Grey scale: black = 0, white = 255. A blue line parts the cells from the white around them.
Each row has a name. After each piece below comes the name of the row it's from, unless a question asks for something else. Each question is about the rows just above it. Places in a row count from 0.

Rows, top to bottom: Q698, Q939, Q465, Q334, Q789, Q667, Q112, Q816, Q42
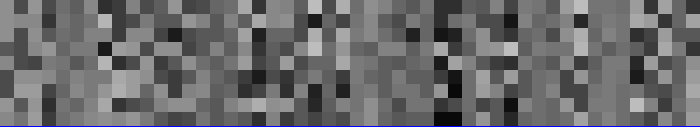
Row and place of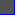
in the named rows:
Q112, 46
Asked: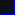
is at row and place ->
Q816, 36
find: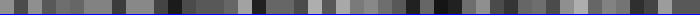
Q465

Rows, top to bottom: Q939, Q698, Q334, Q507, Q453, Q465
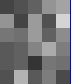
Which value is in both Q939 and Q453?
[97]
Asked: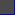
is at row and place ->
Q465, 4

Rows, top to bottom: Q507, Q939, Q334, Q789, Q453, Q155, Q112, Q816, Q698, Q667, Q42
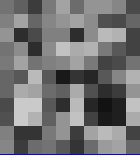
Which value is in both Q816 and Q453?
[74]
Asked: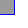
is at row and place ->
Q42, 7

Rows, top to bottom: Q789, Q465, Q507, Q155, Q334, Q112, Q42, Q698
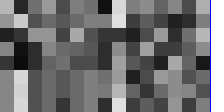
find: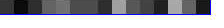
Q334
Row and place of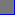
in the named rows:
Q42, 7
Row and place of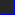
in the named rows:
Q789, 1
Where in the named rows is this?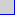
Q42, 1
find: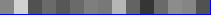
Q42
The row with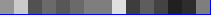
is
Q465

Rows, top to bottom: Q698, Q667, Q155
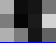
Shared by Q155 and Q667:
[124]
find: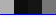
Q698
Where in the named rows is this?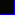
Q667, 1
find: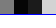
Q667
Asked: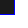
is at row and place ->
Q667, 2

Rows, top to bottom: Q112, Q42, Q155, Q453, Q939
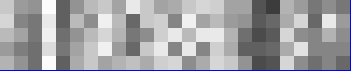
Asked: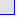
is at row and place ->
Q453, 21
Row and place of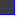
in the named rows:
Q112, 19
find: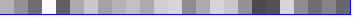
Q939
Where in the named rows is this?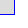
Q453, 3
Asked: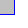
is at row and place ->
Q939, 9
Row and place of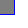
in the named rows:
Q453, 1

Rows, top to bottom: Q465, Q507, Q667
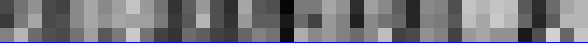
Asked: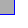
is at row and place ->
Q667, 21
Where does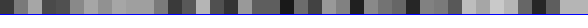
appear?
Q507

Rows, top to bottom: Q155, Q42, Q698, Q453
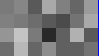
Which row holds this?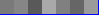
Q155
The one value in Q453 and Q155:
[102]
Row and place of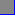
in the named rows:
Q155, 1
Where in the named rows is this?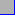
Q698, 5
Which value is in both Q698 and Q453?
[96]

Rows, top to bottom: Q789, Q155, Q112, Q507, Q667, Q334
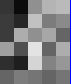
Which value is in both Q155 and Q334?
[124]
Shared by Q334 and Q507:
[101]
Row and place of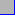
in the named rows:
Q789, 3
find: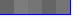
Q334
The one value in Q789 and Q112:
[144]

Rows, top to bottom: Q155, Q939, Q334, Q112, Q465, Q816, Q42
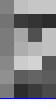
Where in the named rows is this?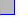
Q112, 2
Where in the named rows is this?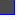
Q42, 3
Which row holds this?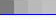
Q112
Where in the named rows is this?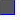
Q465, 3
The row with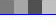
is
Q334
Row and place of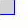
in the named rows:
Q465, 2

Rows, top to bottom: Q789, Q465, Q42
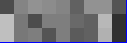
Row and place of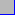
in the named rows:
Q465, 7
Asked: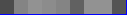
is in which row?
Q789
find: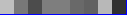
Q465
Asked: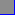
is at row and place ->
Q789, 3

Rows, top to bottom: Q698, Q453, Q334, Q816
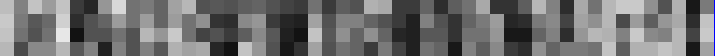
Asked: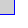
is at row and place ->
Q453, 4
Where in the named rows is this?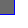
Q453, 3
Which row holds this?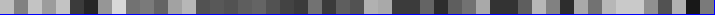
Q698
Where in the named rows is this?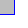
Q698, 0
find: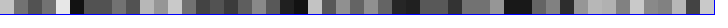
Q334
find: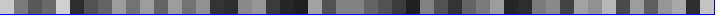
Q453

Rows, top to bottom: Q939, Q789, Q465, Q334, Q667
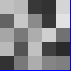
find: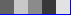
Q789
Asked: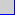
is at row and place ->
Q465, 3
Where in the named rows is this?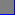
Q667, 4
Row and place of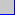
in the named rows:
Q789, 1
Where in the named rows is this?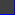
Q334, 3
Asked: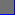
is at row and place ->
Q465, 4
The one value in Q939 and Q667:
[50]

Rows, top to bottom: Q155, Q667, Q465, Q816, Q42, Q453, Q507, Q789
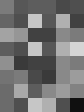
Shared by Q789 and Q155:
[79]
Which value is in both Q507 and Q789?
[107]
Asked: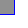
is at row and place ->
Q42, 0
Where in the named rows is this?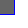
Q667, 0
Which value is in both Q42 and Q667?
[65]
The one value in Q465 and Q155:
[123]

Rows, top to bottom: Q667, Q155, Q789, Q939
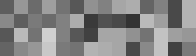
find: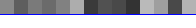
Q155
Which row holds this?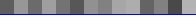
Q667
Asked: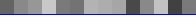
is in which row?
Q939
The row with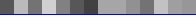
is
Q789

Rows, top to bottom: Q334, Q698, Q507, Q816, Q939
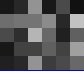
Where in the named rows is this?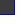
Q939, 3
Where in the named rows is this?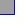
Q816, 5
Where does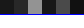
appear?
Q334
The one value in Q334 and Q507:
[74]
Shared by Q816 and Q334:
[24]

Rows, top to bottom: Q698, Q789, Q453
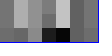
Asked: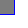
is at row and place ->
Q698, 3
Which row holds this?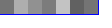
Q698
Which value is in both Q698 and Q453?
[97]
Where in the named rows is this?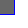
Q453, 1

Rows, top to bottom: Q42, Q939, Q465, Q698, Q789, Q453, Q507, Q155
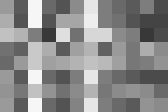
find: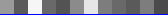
Q42
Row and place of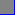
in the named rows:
Q155, 5
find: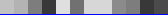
Q465

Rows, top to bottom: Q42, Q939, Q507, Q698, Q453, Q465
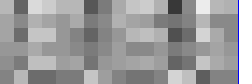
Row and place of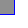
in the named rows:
Q453, 0
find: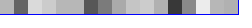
Q42

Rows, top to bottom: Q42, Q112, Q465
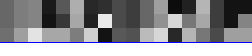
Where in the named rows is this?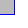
Q465, 10
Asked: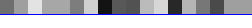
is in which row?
Q465
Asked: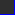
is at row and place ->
Q42, 7
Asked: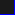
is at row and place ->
Q42, 3
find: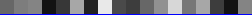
Q112
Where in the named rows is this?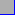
Q42, 5
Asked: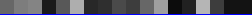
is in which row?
Q42

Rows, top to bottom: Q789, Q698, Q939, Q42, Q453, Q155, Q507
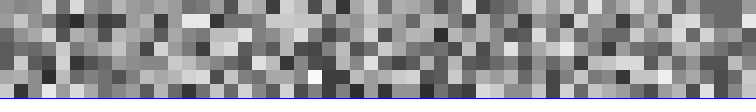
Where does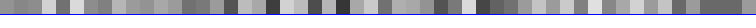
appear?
Q789
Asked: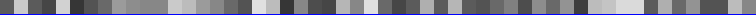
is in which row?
Q453
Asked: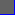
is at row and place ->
Q789, 35
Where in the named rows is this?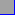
Q698, 24
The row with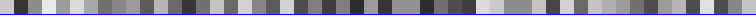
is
Q507
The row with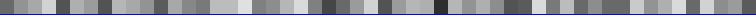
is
Q939

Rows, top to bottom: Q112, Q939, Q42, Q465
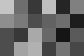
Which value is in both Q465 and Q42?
[77]
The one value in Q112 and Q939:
[110]
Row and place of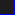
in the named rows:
Q939, 5
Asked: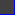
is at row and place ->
Q465, 3
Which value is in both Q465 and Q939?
[77]
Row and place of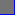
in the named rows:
Q465, 4
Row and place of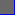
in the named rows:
Q42, 3

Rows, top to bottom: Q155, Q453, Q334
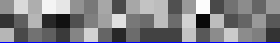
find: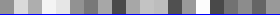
Q155
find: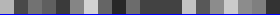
Q334
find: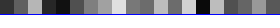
Q453

